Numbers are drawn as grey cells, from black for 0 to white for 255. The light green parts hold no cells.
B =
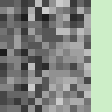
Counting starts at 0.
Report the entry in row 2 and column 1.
115
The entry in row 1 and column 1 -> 159
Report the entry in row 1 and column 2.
115
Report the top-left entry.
86
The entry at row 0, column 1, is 86
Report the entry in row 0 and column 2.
102
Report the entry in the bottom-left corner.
102
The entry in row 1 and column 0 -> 131
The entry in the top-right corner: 70
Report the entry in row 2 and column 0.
57
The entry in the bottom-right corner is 131
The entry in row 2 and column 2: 70

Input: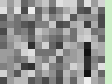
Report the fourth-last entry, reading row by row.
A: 185
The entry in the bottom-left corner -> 74
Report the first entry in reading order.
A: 198
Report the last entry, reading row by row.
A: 143
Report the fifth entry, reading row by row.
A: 128
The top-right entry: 210
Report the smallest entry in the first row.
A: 101
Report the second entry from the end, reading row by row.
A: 171
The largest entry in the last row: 238
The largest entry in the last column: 224
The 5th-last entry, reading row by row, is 101
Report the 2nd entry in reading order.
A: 156
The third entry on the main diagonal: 114
